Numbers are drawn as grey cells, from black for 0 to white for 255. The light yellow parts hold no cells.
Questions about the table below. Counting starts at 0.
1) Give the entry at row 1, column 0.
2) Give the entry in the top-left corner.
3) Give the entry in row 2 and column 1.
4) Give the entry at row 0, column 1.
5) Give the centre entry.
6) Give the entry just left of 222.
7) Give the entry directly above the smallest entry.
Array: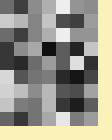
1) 203
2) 108
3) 63
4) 63
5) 156
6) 93
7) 175

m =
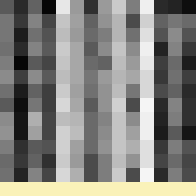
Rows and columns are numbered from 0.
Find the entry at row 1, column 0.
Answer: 118
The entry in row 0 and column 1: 42
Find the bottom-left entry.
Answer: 112
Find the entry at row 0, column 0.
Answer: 90
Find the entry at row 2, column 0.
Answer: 118
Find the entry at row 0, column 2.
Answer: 98
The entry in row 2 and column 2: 112
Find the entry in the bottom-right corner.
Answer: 75
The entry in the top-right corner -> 14
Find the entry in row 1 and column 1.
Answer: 56

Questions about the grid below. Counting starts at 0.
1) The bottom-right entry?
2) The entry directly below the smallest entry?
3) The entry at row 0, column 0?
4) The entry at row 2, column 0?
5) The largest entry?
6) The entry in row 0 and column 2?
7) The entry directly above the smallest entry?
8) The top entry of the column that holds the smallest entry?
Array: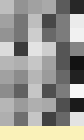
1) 227
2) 33
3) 190
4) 147
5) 247
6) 161
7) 132
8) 39

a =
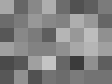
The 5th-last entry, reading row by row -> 115
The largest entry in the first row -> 174
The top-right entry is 123
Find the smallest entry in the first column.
74
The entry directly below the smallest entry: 123
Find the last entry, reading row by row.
115
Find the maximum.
196
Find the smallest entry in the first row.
81
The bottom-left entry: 87
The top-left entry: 168
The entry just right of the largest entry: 102
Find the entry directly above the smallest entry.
168

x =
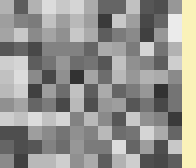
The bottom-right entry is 93
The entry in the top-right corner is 151
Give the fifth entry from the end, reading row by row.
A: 178
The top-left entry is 178
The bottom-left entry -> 138
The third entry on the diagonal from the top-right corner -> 64
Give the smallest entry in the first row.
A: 78
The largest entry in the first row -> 220
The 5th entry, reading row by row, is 200
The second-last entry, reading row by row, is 72
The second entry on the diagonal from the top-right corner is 101
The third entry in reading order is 178
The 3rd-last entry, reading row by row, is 78
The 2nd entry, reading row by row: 93
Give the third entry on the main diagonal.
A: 138

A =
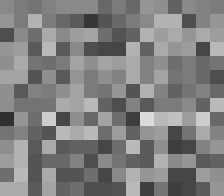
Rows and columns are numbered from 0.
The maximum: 219
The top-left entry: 137
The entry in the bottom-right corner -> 149
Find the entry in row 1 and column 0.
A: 149
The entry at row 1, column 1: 123
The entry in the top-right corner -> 123
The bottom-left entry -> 170
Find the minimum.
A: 48
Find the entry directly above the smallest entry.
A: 143
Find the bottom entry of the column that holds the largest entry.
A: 62
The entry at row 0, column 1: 123
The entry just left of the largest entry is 62
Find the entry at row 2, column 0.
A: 78
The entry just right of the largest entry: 185
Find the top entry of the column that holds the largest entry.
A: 149
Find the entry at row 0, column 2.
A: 116
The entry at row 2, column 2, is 110

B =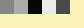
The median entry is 134
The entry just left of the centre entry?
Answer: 171
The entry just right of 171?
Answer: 8

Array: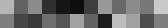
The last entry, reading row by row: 126
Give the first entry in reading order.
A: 181
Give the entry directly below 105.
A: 189
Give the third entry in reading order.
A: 140
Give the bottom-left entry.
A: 126
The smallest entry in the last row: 28
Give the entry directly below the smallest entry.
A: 161
